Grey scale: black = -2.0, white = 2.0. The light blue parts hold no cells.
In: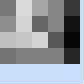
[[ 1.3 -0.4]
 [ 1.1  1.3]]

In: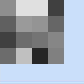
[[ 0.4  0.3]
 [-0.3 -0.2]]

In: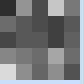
[[-0.6 -0.8]
 [-0.6 -0.6]]

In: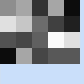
[[ 1.1 -0.3]
 [-0.9 -0.5]]

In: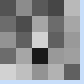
[[-0.8  0.6]
 [-0.5  1.3]]

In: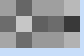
[[ 1.1 -0.5]
 [-0.3  0.4]]
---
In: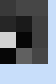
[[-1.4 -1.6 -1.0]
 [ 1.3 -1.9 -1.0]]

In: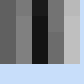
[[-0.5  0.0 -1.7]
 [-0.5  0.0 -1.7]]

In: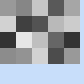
[[ 1.3 -1.0 -0.7]
 [-1.2  1.6  1.0]]

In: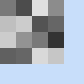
[[ 1.0  1.2 -0.7]
 [ 1.2  0.3 -0.1]]

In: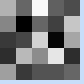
[[ 0.1 -2.0 -0.4]
 [-1.1 -0.9  1.3]]

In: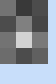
[[-0.8  0.0 -0.9]
 [-0.2  1.3 -0.1]]

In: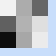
[[-0.5  0.8  1.5]
 [-1.8  0.6  1.7]]

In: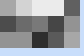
[[-0.8 -0.3 -0.1]
 [ 0.3  0.3 -1.3]]
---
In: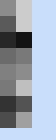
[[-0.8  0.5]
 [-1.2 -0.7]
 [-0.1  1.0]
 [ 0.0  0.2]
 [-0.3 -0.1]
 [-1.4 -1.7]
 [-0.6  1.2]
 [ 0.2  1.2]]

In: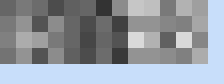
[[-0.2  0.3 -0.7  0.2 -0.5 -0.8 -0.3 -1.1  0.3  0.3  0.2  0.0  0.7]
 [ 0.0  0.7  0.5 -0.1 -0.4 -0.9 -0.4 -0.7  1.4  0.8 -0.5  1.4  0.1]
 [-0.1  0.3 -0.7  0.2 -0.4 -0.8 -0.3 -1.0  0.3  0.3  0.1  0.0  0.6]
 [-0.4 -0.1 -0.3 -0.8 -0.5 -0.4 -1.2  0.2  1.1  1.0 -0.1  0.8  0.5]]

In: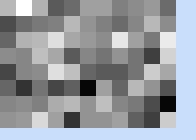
[[ 0.3  0.4  1.4  0.5 -1.2  0.3  0.3  0.5 -0.5 -1.0  1.2]
 [ 0.1  0.2  0.0  0.7  0.9  0.3  1.0  0.1 -0.1 -0.8 -1.9]
 [-0.4 -1.2 -0.2 -0.9 -0.5 -1.9  0.5 -0.4  0.9  0.3 -0.7]
 [-0.9  0.1  0.2  1.5  1.0 -0.4 -0.6 -0.6 -0.2  1.2  0.6]
 [ 0.2  0.1  1.0  0.6 -0.6  0.1 -0.2  0.3 -0.2 -1.0  1.3]
 [-0.4  0.8  0.9  1.5  0.6  0.4  0.2  1.6  0.5 -0.1  1.7]
 [-0.8 -0.3 -0.1  0.0  0.9  0.3  0.0 -0.3  0.1  0.9  0.2]
 [ 0.9  2.0  0.8 -0.6 -0.3  0.5  0.5  0.0  0.2  0.4 -0.3]]

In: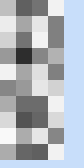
[[ 0.7 -0.4 -0.5  1.8]
 [ 1.9  0.7  1.6  0.1]
 [ 1.4 -0.7 -0.4  1.4]
 [ 0.7 -0.3 -0.3  1.8]
 [ 0.1  0.4  1.6  1.3]
 [ 1.8  0.6  1.5  0.0]
 [ 0.4 -1.3  0.1  0.8]
 [ 1.3 -0.2  1.8  0.0]
 [ 1.7  0.6  1.6  0.0]
 [ 1.0 -0.5 -0.2  1.8]]

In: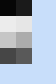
[[-0.9 -0.6]
 [ 1.1  0.7]
 [ 1.7  1.6]
 [-1.9 -1.6]]

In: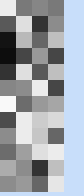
[[ 0.2  0.4 -0.4  1.6]
 [ 0.7  0.2 -1.2  1.0]
 [-0.3  0.5  1.5  1.7]
 [ 0.2  1.7  1.1 -0.4]
 [-0.8  1.7  1.2  1.4]
 [ 1.9 -0.3  0.4  0.6]
 [ 0.1  0.2  1.7 -0.9]
 [-1.2  1.5 -0.6  1.0]
 [-1.8 -0.9  0.4 -0.9]
 [-1.7  0.9 -0.4  1.0]
 [-0.6  1.5 -1.2  0.2]
 [ 1.7 -0.1  0.1 -0.1]]

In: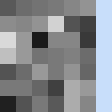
[[-1.5 -0.7 -0.1 -0.6  0.7  0.1]
 [-0.1 -0.1 -0.4 -1.0  0.7  0.4]
 [-0.7 -0.3  0.4 -0.1  0.3 -0.4]
 [ 1.0  0.4 -0.2 -0.1  0.0 -0.3]
 [ 1.4  0.4 -1.6  0.1  0.1 -1.1]
 [ 0.2  0.1  0.3  1.3 -0.7 -1.0]
 [-0.6 -0.3 -0.2 -0.1  0.1  0.3]]
